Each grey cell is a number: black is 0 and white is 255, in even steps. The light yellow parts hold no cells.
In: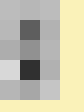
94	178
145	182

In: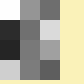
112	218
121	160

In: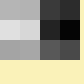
215	35
167	88

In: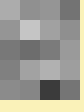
197	161
109	123

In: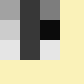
55	11
57	230

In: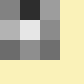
230	139
142	111
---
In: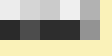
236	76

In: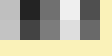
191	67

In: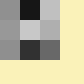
144	200	104

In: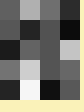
96	36	83	103

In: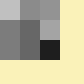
192	103	30

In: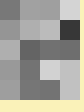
120	175	113	193
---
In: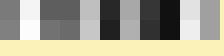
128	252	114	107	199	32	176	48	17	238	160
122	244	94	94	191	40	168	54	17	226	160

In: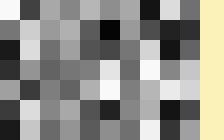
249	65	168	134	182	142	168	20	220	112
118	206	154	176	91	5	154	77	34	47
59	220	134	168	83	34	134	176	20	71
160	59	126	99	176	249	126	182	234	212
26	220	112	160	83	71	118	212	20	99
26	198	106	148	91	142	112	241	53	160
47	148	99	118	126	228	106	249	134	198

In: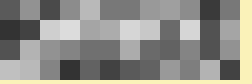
51	66	207	220	165	172	214	200	106	214	82	165
82	179	146	132	112	112	172	106	98	132	82	146
192	185	132	51	98	66	90	98	153	126	179	66
90	146	74	140	185	120	120	153	159	140	58	120

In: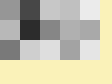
121	207	222	163	229
150	71	199	192	235
184	44	134	176	169

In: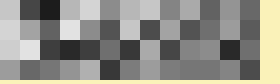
156	104	118	148	176	56	124	156	124	118	118	132	76
212	163	98	226	140	83	198	76	163	83	111	156	91
206	226	62	41	62	111	56	170	70	132	140	41	111
198	70	28	183	212	140	183	198	132	170	98	148	104

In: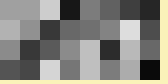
84	71	213	118	191	124	172	10
160	160	205	23	124	97	63	38
139	56	90	139	191	44	185	104
178	145	56	104	112	131	221	77

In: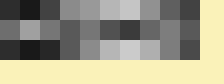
110	160	118	89	118	81	59	102	125	89
45	25	66	139	153	182	197	145	95	66
45	25	39	89	139	182	203	175	125	74

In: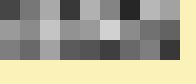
154	139	196	146	154	209	139	113	99
70	119	169	56	177	132	38	183	162
126	105	162	91	84	63	105	126	56

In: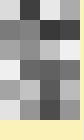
219	63	232	171
164	142	194	239
239	104	97	116
164	194	90	187
226	149	77	149
123	130	57	69
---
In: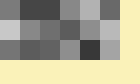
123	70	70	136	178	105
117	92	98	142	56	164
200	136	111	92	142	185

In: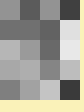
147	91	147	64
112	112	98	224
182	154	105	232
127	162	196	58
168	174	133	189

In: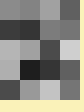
175	30	53	96
60	53	124	117
139	131	161	96
75	153	195	117
181	161	75	207

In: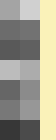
55	75
89	96
108	114
102	139
120	151
188	172
164	208

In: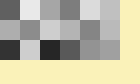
174	140	206	180	133	186
51	206	38	89	147	160
96	233	166	125	219	192

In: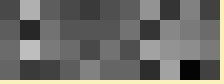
93	39	114	85	85	85	114	52	135	122	107
101	58	65	93	129	101	101	45	162	4	65
73	176	93	73	58	79	93	147	52	129	65
107	190	122	107	73	114	79	162	147	141	122

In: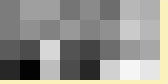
39	3	189	76	39	209	245	230
91	76	215	83	68	109	152	167
124	144	130	152	130	144	202	183
124	159	159	117	138	109	183	175
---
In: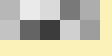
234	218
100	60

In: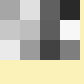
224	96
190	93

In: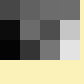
97	108
107	78

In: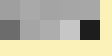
169	164
165	173

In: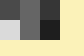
101	54
102	30

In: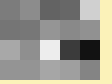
140	99
119	149

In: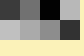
113	2
170	141

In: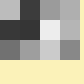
60	155
53	237
